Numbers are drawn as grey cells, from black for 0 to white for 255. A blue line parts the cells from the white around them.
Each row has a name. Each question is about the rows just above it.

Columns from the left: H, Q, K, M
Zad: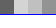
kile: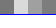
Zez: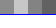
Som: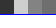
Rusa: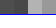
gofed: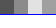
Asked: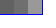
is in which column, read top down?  M
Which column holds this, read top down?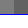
M
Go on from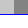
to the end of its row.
[98]
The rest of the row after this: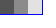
[160]
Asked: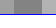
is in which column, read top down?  K

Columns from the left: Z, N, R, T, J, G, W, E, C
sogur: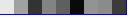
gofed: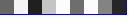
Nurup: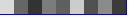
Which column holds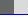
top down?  Z
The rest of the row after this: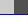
[139  59]
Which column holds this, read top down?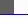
J
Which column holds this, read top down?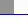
W
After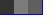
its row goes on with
[204  81 139  59]
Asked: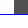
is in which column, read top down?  W

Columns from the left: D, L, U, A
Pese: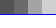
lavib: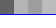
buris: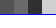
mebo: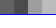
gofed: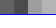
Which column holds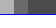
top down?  L
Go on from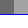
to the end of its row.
[208]
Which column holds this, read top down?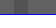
D

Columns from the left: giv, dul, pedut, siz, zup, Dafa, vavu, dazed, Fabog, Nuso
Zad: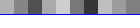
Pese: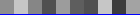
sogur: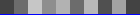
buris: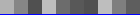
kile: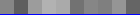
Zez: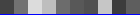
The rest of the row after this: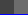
[198 142 178 108 184  80 163  67]
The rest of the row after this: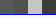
[94]
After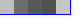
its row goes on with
[60 94]
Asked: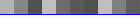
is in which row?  buris

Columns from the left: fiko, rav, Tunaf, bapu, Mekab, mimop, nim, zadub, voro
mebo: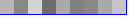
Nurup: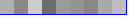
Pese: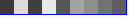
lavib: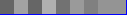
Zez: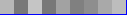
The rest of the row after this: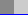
[108 154 148 136 169 189]
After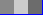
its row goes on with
[154 148 136 169 189]

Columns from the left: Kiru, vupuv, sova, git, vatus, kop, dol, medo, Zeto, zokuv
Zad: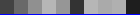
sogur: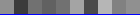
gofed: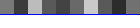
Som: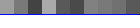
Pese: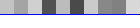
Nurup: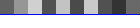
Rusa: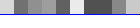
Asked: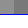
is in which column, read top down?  Kiru
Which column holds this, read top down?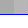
medo
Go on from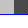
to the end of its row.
[202  81  51 105]
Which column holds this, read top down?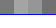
vupuv
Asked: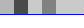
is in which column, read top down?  dol
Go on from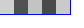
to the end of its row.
[ 81  51 105]
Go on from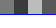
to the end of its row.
[ 67 105 202  89  44 113]

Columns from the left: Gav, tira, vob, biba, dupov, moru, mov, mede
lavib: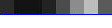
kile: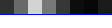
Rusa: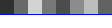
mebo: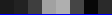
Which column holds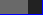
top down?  tira
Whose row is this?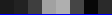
mebo
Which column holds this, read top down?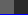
mede
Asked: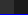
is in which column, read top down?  Gav
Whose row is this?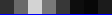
kile
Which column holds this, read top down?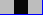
mov
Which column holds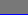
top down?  biba

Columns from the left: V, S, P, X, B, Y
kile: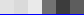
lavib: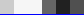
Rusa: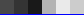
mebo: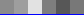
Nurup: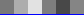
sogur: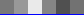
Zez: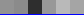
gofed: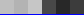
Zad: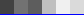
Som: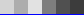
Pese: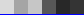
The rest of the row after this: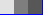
[120]
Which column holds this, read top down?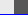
B
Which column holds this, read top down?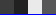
B
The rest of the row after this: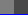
[133]
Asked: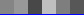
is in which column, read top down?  X

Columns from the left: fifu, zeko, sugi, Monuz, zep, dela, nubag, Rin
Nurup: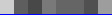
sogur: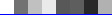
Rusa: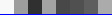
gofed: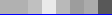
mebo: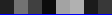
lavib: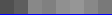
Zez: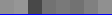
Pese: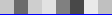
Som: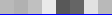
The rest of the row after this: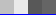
[226 185]
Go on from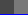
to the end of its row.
[101 101  80 157]
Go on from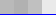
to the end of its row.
[ 88 101 226 185]
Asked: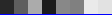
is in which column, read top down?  nubag
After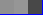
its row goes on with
[114 121 114 128 144]

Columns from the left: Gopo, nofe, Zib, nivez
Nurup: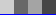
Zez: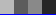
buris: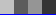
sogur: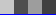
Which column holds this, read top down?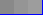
Zib
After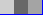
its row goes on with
[70]
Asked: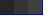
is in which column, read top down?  nivez

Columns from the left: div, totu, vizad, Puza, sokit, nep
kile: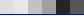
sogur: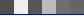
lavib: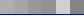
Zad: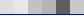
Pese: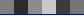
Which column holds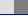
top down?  div
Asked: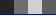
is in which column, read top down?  sokit

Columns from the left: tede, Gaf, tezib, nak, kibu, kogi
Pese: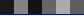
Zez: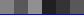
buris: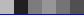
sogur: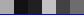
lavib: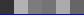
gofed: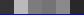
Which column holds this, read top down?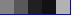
Gaf
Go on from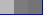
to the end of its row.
[138  40]
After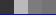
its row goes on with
[138  40]

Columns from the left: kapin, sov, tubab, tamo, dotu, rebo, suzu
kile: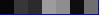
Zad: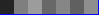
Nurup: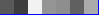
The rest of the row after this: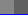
[142]
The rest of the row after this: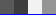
[142  96 171]
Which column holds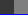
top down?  sov
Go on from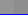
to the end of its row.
[ 96 171]

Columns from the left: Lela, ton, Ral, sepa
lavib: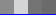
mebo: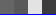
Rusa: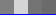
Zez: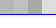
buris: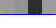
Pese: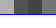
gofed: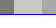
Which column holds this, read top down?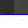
Ral
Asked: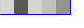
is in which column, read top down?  ton

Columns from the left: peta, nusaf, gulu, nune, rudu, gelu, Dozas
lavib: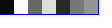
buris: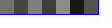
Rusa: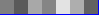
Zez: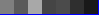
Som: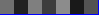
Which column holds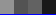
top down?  Dozas
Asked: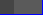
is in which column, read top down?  nusaf

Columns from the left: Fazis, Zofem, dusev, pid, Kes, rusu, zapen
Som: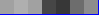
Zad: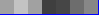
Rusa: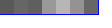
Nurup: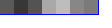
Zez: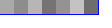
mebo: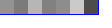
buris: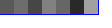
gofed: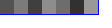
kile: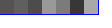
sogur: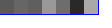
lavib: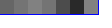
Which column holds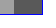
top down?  Fazis
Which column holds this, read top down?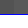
Fazis
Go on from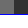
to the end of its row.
[153]

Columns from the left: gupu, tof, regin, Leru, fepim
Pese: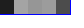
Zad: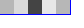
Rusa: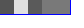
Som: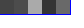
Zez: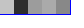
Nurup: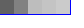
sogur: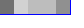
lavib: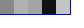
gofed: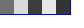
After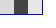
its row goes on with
[183]
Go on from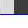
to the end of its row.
[231  52]
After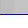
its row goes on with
[203]
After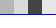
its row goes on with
[183]

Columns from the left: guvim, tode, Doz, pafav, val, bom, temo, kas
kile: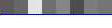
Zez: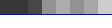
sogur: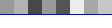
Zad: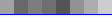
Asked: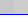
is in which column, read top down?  kas
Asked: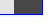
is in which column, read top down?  Doz
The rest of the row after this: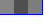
[117]
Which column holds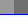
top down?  pafav
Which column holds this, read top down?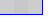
kas
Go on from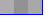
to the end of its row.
[205]

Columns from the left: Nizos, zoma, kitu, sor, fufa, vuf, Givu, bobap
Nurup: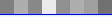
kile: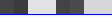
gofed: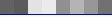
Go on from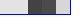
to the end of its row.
[215]
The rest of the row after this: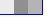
[151 113]
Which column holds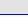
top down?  kitu
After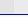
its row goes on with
[144 180 151 113]
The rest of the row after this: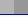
[113]

